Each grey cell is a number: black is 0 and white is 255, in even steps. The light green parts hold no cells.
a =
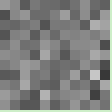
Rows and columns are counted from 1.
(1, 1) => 154
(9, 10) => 90
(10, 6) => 120
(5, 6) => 134
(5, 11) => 77
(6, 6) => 124
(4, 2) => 129
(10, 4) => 83
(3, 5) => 83
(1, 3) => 90
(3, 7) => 119
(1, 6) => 106
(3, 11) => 163
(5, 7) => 106
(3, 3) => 115
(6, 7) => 87
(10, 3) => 109
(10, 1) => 155
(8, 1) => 89
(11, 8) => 149
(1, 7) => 97
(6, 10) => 168
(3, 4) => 125
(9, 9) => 122
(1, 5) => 108
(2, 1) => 79
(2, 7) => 157
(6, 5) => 166
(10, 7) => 134
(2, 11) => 154
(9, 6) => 93
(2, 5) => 108
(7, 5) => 119
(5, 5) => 149
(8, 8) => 157

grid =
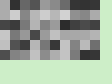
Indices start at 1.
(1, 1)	171
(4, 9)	169
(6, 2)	131
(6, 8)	123
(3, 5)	131
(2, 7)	210
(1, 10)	54
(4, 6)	192
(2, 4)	183
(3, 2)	59
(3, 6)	155
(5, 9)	186
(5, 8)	131
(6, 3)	141
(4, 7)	167
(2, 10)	171
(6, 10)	54

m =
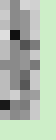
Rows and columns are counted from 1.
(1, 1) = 189
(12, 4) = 201
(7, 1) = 138
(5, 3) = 83
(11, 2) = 132
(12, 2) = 138
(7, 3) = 149
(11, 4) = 201
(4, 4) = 206
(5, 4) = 123
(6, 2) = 138
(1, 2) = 138
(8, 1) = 188
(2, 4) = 201
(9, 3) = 87
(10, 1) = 188

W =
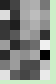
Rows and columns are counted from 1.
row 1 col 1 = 32
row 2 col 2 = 52
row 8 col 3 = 69
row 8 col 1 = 225
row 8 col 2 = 92
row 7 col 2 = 156
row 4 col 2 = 88
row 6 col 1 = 40
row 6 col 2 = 155
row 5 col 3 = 89
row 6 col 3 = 143
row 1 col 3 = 167

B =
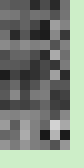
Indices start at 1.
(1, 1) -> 99
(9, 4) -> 83
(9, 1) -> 80
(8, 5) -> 70
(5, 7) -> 129
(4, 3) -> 86
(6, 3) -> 102
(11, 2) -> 72
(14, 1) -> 102
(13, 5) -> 102
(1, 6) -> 41
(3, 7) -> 131
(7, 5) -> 73
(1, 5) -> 76
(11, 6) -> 63
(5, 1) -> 138
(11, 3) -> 65
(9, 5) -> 120
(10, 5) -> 125
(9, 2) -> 104
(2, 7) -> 116
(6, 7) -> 111
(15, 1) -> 148
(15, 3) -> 149
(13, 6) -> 210
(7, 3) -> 83
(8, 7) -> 42
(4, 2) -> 41
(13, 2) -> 93
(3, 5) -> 31
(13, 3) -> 162
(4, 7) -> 56
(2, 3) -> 98

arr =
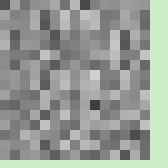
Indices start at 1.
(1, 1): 82
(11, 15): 167
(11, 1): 111
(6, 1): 139
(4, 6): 86
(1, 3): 116
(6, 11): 165
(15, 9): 184
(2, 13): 167
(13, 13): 131
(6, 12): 189
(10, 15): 189
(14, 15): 104
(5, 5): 121
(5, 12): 198
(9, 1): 139
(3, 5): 85
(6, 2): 124
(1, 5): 147
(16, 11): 131
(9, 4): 174
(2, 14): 145
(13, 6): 144
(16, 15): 110
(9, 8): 147
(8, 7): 179
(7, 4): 162
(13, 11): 164
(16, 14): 171
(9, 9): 177
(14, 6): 136
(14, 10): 108
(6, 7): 112
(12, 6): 140
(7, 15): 104
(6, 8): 120
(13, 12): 175

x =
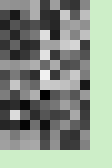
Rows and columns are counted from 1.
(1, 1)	148
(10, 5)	0
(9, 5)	202
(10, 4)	175
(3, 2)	84
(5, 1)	50
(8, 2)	122
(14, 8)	49
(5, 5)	163
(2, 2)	24
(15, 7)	56
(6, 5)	225
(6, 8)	111
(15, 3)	165
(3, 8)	161
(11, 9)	50
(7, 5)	105
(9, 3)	124
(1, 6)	158
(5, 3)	38
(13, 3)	5
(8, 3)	74
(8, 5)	241
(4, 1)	87
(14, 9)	143
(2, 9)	190
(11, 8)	128
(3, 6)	39
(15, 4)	168
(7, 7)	75

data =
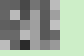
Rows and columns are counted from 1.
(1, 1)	99
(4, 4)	161
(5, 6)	153
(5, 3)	42
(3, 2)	91
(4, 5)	88
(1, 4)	116
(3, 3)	136

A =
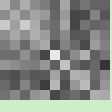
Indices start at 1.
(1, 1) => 181
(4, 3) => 144
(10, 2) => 135
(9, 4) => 94
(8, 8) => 177
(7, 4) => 124
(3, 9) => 115
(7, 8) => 105
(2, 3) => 139
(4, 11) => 119
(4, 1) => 143
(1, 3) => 173
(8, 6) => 163
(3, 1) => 202
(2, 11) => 86
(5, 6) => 78
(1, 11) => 99
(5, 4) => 150
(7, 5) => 150
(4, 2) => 169
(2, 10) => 132
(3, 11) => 106
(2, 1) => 141
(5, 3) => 107
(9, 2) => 83
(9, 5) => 60
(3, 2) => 159
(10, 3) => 102
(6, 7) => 97
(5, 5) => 169
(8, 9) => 171
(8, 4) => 87
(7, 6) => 95
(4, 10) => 144
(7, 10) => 103
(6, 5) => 70
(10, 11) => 169

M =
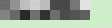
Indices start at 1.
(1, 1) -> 107
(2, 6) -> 109
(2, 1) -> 131
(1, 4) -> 207
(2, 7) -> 75
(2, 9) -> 94

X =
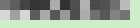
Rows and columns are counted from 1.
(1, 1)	115
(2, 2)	160
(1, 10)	74
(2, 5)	169
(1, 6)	172
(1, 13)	187
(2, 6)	87
